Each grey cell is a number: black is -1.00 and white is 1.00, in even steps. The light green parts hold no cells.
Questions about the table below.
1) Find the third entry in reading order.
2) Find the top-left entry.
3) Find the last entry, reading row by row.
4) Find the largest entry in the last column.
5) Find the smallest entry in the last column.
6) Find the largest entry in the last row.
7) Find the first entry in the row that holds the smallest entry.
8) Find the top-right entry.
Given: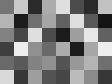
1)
-0.67
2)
-0.08
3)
-0.57
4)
0.86
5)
-0.84
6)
0.70
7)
0.41
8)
0.52

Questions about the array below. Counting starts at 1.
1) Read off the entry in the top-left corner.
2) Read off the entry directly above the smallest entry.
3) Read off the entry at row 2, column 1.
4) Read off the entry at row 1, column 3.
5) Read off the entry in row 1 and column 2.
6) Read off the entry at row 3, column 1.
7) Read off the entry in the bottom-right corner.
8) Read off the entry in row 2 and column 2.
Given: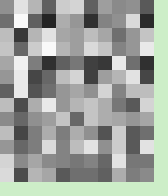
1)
0.13
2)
-0.25
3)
-0.13
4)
0.42
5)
0.77
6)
0.48
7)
0.08
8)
0.95

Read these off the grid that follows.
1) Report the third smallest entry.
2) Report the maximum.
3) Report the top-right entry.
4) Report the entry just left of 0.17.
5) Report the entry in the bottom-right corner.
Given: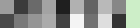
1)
-0.54
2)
0.91
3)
0.06
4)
-0.05
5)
-0.60

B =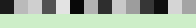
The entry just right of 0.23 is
-0.58
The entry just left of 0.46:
-0.79

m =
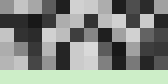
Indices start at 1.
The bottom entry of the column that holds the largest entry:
0.64
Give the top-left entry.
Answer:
0.15
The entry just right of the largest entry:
-0.28
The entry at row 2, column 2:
-0.66
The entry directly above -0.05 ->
0.26
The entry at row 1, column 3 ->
0.31
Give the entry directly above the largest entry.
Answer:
0.05
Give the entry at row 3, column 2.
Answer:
-0.61
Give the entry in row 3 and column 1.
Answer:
0.54
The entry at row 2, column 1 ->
-0.66
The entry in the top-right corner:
0.26
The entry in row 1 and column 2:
0.54
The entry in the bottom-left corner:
0.42
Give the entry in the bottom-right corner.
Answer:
-0.33
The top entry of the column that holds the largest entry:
0.59
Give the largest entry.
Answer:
0.70
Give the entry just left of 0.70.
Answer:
0.59

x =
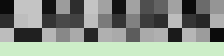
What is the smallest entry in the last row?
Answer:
-0.91
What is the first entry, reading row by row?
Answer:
-0.91
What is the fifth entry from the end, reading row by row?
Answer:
0.38
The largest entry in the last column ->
0.38
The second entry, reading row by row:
0.54
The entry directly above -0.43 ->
0.22
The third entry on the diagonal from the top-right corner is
0.43
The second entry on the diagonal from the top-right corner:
-0.70
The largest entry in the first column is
0.48
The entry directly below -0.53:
0.33
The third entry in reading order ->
0.54

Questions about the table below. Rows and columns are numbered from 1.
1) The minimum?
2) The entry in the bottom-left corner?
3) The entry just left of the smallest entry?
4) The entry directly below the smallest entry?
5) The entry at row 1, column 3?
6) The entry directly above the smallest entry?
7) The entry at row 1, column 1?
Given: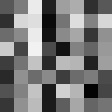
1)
-0.98
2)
-0.58
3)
0.42
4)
-0.21
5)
0.84
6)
-0.03
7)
-0.31

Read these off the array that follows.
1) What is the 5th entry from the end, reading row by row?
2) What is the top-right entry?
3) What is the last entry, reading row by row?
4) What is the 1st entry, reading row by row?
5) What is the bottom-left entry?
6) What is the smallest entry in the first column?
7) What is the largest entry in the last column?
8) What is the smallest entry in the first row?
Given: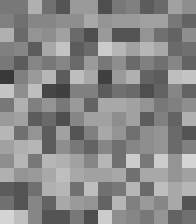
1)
0.05
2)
0.11
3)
-0.12
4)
-0.06
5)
0.66
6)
-0.55
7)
0.66
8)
-0.39
